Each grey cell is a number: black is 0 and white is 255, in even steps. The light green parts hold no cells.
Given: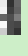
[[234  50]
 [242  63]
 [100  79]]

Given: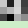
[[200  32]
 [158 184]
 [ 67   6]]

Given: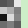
[[ 83  95]
 [201 174]
 [ 21 219]]

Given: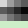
[[214 157]
 [ 91  71]
 [157 118]]

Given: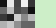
[[ 20 233]
 [105 191]
 [ 57  32]]

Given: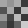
[[166 148]
 [ 83 168]
 [151  69]]

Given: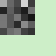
[[170 103]
 [ 34  94]
 [118  85]]
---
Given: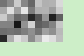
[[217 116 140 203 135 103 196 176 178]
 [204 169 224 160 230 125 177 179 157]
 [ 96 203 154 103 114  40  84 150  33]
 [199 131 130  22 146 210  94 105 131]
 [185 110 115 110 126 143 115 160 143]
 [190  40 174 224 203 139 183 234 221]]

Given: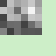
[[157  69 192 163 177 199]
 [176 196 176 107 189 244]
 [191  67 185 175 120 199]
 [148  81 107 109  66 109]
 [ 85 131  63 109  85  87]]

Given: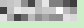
[[ 61 191 197 205 143  70 183 230 128 127  84]
 [154  64 193 231 221 224 189 200 202 253 188]
 [216 228 165  71 109 186 142 165 145 143 224]]

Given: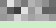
[[109 128 227 155 121 179 162 143]
 [101 158  91  62 226 153 190  96]
 [152 151 163 215 181 163 174 175]]

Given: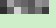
[[133  68 164 114 101  86 147]
 [ 60  45  97 210 127  91 114]]

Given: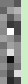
[[ 87 120 121]
 [180 100 160]
 [144 158  92]
 [ 69 143  56]
 [ 69 136 252]
 [105 161 146]
 [145 113 161]
 [143 141 223]
 [137 126  15]
 [119 144  93]
 [221 124  67]
 [ 72 152  40]]

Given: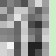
[[158  99 130 110  80 153 217]
 [141 175 115 201 200 137  93]
 [168 111 161 226 162 107 120]
 [136 185 205 103 207  76  50]
 [194 130 126 104 199 113  95]
 [211 141 133 110 212 136  89]
 [152 209 244  78 187  34  34]
 [163 211 197  86 190  37  74]]
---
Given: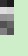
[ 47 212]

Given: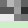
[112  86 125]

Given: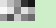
[225 227 199]

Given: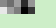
[137 158]

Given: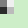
[125 187]

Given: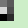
[117  77]
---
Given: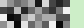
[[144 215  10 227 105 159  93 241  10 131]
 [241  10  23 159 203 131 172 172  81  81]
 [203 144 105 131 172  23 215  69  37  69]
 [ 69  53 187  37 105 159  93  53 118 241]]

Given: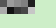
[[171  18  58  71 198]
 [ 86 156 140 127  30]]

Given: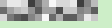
[[216 120  93  77 132 162 247 107 174  93  93 147 232 200]
 [107 162 187 200 147  93 162 162  77 200 200 132 147  93]
 [187 232 232 216  63 120 174 247 216 216 232  63 132 187]]

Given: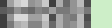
[[ 92 105 147 121 105 133 121 160 121 121 147 160 121]
 [ 62 121 172 186 133 133 186 105 172 133 147 186  92]
 [ 62 160 201 217 147 160 201  62 172 105 147 186  77]
 [ 62 147 217 217 160 160 201  77 172 133 121 186  77]]

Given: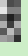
[[159 144  46]
 [101  33  76]
 [200  76  89]
 [ 89 187 113]
 [229 128 128]
 [173  62 173]]

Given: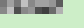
[[136 192  79 136 149  79  63 107 177]
 [120 161 120 192 136 161 161 149  92]]

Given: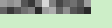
[[ 98  57  85 112 128  41 156 172  98 142  85  70  41]
 [156 142 156  85  57 128 215 128  70  98 112  85 156]]

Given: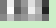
[[120 252  91 136 237 181  34]
 [120 237 107 150 222 166  62]
 [136 194 136 150 181 166 107]]
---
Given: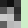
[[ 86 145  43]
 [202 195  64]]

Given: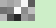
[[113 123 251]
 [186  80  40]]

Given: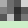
[[127 111  45]
 [ 86 191  58]]

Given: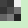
[[ 51  75 115]
 [100 124  35]]

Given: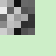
[[235  98 198]
 [102 200 153]]

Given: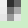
[[236 111 170]
 [229 154 227]]

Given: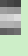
[[159 153 150]
 [204 209 220]]
